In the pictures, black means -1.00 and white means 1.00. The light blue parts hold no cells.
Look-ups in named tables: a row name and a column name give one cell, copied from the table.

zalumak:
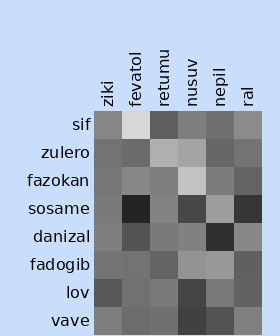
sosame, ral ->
-0.58
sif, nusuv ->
-0.02
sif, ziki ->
0.05
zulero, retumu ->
0.37
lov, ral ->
-0.23
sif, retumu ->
-0.26

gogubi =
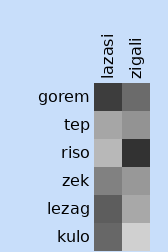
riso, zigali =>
-0.61
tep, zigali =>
0.15
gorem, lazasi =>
-0.52
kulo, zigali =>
0.63
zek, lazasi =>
0.01
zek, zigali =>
0.19
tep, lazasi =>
0.30
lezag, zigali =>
0.32
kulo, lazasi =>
-0.19
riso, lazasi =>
0.44
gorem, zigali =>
-0.16
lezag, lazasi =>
-0.27

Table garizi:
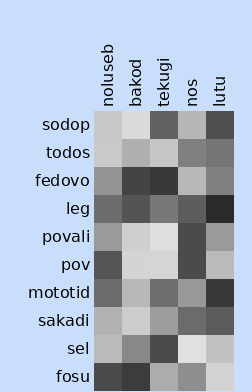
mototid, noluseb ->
-0.16
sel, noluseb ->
0.46
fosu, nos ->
0.11
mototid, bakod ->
0.44
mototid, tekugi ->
-0.14
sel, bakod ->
0.07
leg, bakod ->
-0.34
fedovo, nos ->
0.44
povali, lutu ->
0.21

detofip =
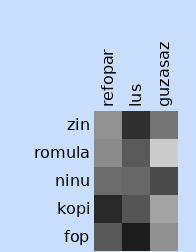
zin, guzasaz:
-0.09
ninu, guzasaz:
-0.42
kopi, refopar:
-0.68
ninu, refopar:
-0.15
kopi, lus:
-0.33
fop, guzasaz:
0.13
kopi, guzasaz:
0.28
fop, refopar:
-0.32
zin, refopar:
0.14
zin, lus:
-0.62
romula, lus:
-0.30
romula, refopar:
0.09
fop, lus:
-0.77
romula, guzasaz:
0.60
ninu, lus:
-0.19
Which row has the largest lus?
ninu

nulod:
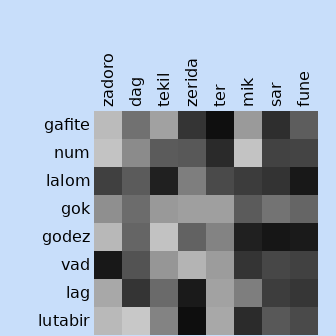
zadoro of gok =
0.12
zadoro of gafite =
0.47
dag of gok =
-0.15
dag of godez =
-0.21
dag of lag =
-0.59
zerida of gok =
0.25
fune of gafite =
-0.27
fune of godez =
-0.80
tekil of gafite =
0.26
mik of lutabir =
-0.66
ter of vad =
0.22
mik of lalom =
-0.53
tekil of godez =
0.52
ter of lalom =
-0.42
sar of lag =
-0.52
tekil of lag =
-0.17
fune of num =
-0.47
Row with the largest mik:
num

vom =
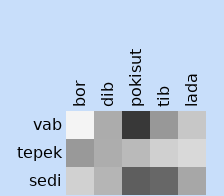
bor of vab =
0.91
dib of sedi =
0.42
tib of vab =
0.19
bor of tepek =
0.20
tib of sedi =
-0.19
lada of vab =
0.56
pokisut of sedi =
-0.26
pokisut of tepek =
0.46
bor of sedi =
0.64
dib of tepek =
0.36
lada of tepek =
0.70
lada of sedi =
0.31
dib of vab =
0.35
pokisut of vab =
-0.56
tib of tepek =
0.63

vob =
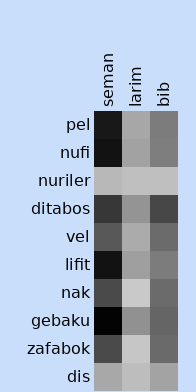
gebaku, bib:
-0.21
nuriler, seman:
0.44
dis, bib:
0.28
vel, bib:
-0.16
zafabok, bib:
-0.17
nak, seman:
-0.42
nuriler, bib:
0.50
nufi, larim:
0.27
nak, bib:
-0.16
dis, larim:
0.48
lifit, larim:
0.25
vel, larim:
0.34
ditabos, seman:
-0.57
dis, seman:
0.32

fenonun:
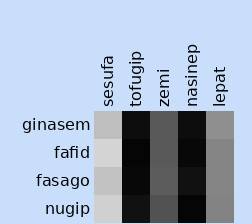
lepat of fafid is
0.04
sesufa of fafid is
0.66
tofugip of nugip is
-0.87
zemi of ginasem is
-0.30
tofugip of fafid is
-0.96
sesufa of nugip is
0.63
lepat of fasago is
0.04
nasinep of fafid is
-0.94
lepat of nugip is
0.02
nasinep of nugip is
-0.96
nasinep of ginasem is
-0.90
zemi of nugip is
-0.36

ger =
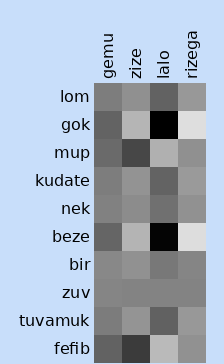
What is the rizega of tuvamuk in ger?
0.19
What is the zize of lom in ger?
0.13
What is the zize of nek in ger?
0.10
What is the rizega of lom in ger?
0.19
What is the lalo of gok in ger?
-1.00
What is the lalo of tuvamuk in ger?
-0.24
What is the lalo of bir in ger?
-0.06
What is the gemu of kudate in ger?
-0.02
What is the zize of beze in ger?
0.41
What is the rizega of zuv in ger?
0.03
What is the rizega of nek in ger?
0.14
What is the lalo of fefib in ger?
0.46

